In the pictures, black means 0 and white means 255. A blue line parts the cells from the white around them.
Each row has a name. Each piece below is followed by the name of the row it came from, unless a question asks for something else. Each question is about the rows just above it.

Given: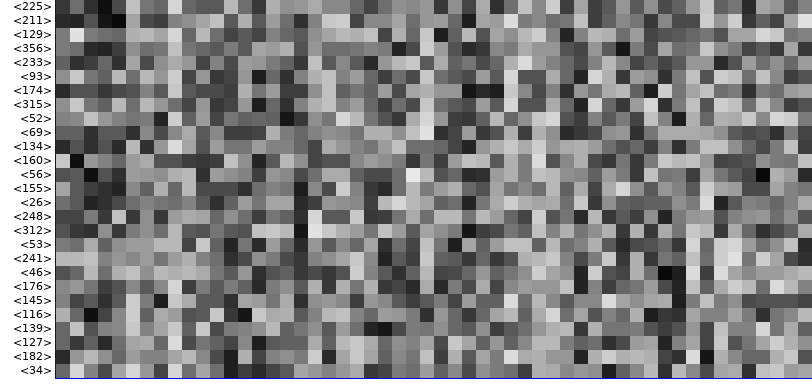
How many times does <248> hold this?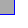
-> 2
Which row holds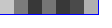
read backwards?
<160>
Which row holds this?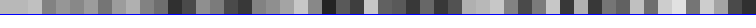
<241>

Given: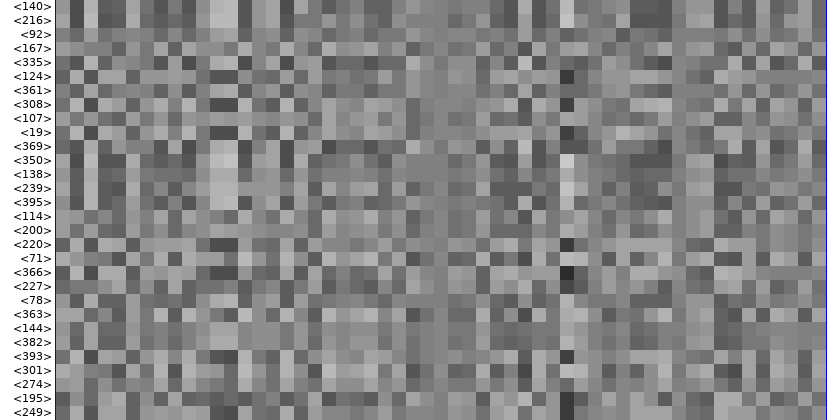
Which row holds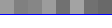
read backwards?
<366>
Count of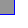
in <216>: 6

